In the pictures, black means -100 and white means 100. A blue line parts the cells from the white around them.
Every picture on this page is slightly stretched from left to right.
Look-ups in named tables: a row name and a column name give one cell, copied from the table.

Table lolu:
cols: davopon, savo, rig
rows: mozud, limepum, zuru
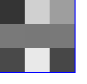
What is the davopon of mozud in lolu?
-59
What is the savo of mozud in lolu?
63
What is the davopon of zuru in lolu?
-43
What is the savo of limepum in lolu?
-6
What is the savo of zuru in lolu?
83
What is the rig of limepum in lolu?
-5
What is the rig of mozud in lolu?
24
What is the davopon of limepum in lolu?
-5
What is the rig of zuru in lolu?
-44
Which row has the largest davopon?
limepum

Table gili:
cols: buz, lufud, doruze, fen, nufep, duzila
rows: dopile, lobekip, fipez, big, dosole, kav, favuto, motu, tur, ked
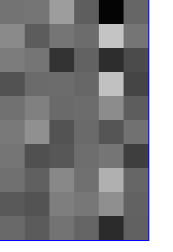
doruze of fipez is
-60
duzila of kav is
-11
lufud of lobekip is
-28
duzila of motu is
-20
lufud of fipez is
-8
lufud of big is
-16
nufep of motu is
38
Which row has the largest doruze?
dopile

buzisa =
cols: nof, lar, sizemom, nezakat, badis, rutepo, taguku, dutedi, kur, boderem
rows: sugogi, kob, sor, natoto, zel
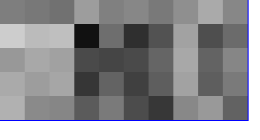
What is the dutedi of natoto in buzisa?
27
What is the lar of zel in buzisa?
8
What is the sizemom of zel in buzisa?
5
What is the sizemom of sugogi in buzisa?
-11
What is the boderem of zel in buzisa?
-23
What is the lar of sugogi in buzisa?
-6
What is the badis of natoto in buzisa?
-22

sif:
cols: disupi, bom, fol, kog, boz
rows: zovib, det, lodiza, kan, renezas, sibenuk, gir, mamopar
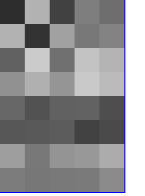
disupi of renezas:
-19
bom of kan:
38
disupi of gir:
24
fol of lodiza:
-12
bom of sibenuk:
-30
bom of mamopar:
-7
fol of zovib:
-49
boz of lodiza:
41
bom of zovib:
40
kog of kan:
58
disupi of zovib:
-65
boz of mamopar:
9
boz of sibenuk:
-42
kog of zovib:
-1
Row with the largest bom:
lodiza

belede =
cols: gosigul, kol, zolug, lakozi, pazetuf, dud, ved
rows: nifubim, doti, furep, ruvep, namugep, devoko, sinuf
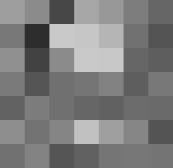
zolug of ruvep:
-12
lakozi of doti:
55
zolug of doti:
58
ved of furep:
-26
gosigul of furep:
13
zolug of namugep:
-12
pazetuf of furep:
57
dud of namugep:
-15
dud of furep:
-20
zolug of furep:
9
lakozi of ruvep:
-8
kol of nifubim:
9
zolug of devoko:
4
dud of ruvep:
-26
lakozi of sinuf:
-24
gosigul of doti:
-6
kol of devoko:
-10
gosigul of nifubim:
24

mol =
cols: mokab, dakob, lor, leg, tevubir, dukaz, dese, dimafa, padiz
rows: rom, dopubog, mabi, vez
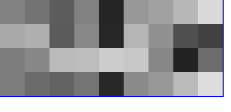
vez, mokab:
-3
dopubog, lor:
-29
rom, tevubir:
-71
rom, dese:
26
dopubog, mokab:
32
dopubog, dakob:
37
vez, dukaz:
8
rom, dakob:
-10
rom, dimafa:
44
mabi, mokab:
-3
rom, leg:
1

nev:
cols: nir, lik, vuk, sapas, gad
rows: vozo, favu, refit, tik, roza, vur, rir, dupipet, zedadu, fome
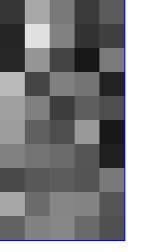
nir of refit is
-70
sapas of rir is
-33
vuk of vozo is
-5
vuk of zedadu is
5
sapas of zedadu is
3
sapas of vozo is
-54
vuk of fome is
6
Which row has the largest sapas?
vur

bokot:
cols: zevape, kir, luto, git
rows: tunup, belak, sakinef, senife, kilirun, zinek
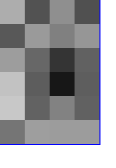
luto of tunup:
12
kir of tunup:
-36
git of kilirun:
-24
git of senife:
-26
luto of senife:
-82
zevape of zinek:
-8

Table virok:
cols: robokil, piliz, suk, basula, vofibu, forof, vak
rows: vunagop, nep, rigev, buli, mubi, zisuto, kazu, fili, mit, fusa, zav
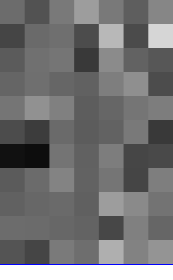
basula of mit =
-25
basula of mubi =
-27
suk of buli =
-20
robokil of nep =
-46
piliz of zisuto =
-53
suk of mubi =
0
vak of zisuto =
-55
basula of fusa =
-22
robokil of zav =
-34
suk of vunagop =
-5
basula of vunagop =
23
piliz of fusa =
-16
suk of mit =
-17
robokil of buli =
-21
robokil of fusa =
-15
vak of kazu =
-43
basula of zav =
-14
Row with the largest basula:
vunagop

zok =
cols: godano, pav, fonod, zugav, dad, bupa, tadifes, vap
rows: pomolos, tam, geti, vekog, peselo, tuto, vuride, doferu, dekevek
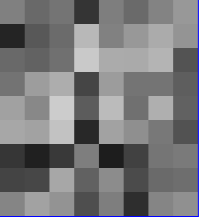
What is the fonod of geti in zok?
-12
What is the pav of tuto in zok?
27
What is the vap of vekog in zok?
-26
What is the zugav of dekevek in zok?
-39
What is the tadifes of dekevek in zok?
4
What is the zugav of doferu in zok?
-24
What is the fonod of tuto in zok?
52

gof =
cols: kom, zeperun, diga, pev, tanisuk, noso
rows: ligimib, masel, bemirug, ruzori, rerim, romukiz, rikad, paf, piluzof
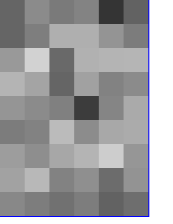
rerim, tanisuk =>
4
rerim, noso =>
33
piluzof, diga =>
-11
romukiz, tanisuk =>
32
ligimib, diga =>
-4
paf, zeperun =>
44
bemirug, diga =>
-18
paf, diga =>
2
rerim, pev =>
-53
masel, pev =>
37
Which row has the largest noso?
bemirug

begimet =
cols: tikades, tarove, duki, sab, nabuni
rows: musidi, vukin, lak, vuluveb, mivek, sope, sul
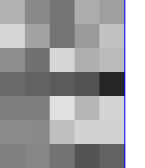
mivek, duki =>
76
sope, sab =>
64
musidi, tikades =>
40
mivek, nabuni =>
66
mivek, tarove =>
-2
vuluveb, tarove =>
-22
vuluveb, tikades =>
-17
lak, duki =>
68
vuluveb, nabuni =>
-70
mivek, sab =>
42
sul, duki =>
-10
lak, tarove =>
-11
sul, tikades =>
0
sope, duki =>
50
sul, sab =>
-34
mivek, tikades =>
-1
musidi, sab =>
36
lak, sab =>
37
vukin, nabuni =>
52
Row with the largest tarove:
vukin

